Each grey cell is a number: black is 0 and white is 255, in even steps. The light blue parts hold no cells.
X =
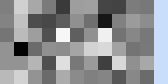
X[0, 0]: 127
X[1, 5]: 144
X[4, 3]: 79
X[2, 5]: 95
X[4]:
[147, 147, 181, 79, 223, 120, 154, 63, 216, 144, 168]
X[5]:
[185, 210, 147, 107, 171, 139, 128, 133, 86, 136, 107]
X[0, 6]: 160
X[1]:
[131, 193, 77, 72, 93, 144, 111, 22, 129, 155, 141]
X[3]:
[147, 2, 107, 144, 141, 165, 210, 217, 162, 116, 121]
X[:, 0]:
[127, 131, 117, 147, 147, 185]
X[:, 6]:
[160, 111, 145, 210, 154, 128]
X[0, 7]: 69

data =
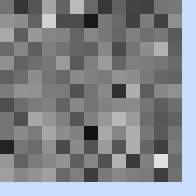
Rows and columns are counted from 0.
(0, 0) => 115
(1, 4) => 75
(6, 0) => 124
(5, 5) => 137
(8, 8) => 184
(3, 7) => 135
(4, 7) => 155
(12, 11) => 63
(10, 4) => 75
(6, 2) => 144
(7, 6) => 115
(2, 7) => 120
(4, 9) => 126
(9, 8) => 133
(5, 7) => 123
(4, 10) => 124
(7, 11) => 94
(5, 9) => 141
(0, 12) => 120
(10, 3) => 145
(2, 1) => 95
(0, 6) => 104
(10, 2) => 107
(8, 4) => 128
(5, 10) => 121
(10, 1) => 118
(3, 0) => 106
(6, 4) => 122
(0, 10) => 66
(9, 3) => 166
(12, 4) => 105
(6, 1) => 146
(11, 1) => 99
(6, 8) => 48
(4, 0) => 143
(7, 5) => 135

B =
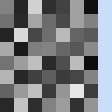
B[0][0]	130
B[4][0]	115
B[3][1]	26
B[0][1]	37
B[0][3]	47
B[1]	[113, 41, 165, 108, 73, 160, 129]
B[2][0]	36
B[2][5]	100
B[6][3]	59
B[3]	[169, 26, 127, 131, 103, 88, 138]
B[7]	[40, 194, 45, 130, 157, 49, 148]
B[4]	[115, 157, 190, 42, 78, 188, 13]
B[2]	[36, 218, 71, 110, 185, 100, 89]
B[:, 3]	[47, 108, 110, 131, 42, 94, 59, 130]
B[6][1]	154
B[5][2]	64
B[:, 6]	[16, 129, 89, 138, 13, 131, 60, 148]

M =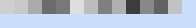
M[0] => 207
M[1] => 201
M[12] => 194
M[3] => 108

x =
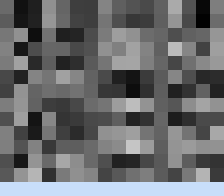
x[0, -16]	106
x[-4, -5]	99
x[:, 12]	[170, 149, 78, 187, 70, 134, 32, 86, 29, 150, 148, 146, 68]
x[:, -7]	[83, 55, 145, 162, 165, 20, 13, 189, 34, 159, 197, 37, 112]
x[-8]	[72, 34, 132, 117, 161, 134, 98, 74, 32, 20, 59, 91, 134, 79, 40, 44]
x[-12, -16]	92
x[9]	[128, 65, 26, 118, 63, 43, 71, 145, 150, 159, 116, 99, 150, 115, 69, 168]
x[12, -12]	122
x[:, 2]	[31, 33, 14, 77, 41, 132, 100, 98, 20, 26, 130, 148, 181]
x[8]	[79, 158, 20, 135, 52, 58, 73, 76, 95, 34, 50, 102, 29, 46, 74, 74]
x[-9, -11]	46
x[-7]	[65, 147, 100, 111, 105, 114, 100, 55, 53, 13, 48, 94, 32, 50, 98, 34]
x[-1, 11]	91
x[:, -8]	[95, 79, 158, 128, 164, 32, 53, 157, 95, 150, 139, 33, 88]
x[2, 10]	108
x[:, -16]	[106, 92, 119, 130, 123, 72, 65, 125, 79, 128, 127, 79, 88]
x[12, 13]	121
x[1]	[92, 21, 33, 150, 104, 66, 62, 117, 79, 55, 60, 95, 149, 72, 2, 108]
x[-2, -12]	167
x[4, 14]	137
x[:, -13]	[144, 150, 115, 102, 94, 117, 111, 61, 135, 118, 56, 105, 48]
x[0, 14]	8
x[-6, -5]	96
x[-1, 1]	148
